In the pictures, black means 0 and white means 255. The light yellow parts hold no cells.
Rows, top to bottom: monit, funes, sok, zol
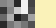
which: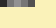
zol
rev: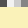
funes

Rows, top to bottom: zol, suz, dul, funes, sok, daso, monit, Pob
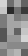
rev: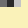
suz
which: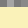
dul
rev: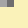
zol
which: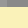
monit

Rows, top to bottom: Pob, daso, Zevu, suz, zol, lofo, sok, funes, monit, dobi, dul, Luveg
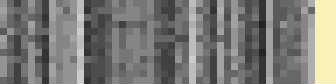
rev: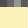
sok
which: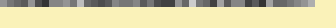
monit
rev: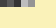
suz
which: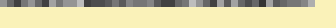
dobi
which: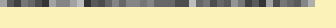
lofo

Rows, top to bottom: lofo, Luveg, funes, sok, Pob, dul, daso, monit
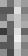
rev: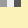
dul
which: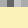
sok
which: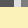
Luveg

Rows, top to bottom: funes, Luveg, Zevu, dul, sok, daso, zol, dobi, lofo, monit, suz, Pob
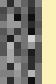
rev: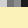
daso
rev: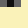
Zevu

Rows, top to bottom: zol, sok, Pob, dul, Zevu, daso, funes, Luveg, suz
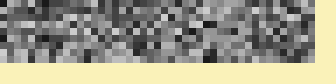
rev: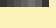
sok
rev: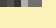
funes
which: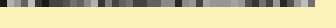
daso
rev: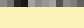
suz
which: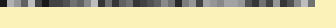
zol
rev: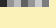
sok
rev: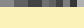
daso

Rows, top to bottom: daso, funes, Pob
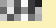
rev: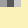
Pob
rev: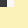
daso
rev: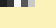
daso
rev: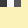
daso
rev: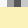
Pob
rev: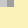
daso
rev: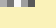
Pob

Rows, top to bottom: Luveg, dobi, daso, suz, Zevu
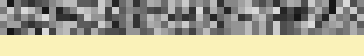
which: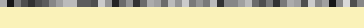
Luveg
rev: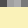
Luveg

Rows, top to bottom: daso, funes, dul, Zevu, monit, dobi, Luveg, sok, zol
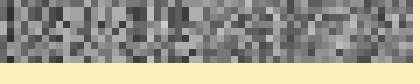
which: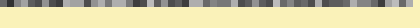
dul
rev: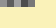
sok
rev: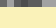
monit
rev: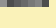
sok
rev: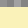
Luveg
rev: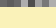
monit

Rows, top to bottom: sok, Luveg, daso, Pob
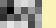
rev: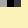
Luveg
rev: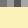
Luveg
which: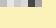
Pob
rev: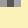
Luveg
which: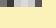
sok

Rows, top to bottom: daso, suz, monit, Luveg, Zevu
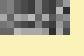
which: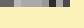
Zevu
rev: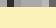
Zevu
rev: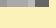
Zevu
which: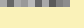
monit

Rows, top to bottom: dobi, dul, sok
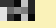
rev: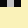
sok
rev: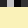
dobi
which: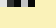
sok
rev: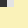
sok
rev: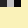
dobi

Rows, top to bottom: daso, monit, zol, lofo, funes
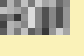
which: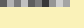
funes
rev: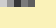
funes
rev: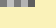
daso
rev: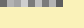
daso
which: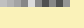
monit

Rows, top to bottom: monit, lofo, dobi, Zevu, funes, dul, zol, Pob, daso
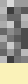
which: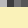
lofo
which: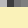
daso
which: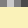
zol
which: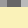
dobi
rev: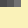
dul
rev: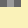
Pob

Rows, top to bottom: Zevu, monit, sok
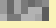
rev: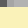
sok
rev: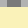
sok
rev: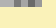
monit
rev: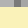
monit
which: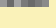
Zevu

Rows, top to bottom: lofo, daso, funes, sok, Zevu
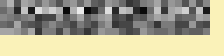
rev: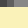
Zevu
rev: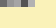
lofo
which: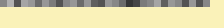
lofo
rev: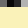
daso
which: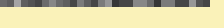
sok

